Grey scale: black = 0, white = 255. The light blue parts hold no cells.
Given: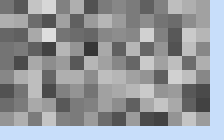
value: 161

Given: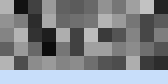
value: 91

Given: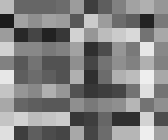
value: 121

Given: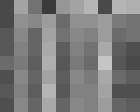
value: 114

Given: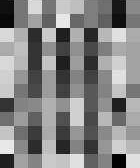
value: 118
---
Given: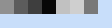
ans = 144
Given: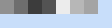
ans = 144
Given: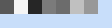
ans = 88
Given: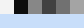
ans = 243
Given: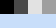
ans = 0
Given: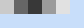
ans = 202
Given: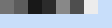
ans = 114
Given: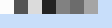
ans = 252
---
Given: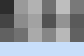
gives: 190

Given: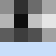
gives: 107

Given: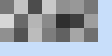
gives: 152

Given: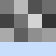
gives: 81

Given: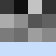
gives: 195

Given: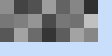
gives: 134

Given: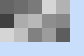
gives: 213

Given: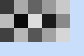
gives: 155
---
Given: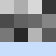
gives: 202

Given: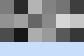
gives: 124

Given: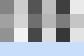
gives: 132

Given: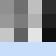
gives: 144

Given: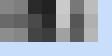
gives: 134

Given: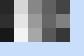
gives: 39

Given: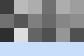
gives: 61

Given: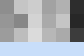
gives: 142

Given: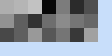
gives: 174

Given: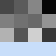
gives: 71
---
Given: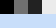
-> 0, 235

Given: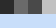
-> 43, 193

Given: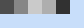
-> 77, 49

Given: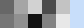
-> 103, 232

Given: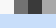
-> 248, 168

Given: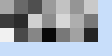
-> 168, 36

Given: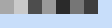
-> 167, 61

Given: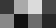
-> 55, 39
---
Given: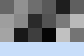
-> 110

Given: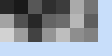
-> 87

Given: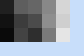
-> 102

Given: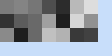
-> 118

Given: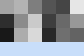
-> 126

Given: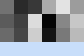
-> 56
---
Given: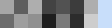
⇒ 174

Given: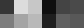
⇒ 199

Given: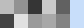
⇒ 53

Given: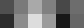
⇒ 169

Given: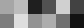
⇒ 31

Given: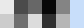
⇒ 103

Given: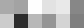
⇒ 254
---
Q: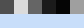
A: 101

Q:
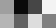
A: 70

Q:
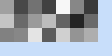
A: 114

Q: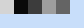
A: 60

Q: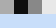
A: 136

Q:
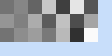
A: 100

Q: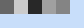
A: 40

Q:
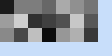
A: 125
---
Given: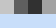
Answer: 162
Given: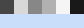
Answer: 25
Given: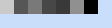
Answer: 0
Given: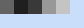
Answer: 196
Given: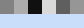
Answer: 150
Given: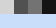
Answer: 20
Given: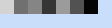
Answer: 4
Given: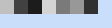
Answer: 49
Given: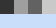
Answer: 201
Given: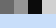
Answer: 209
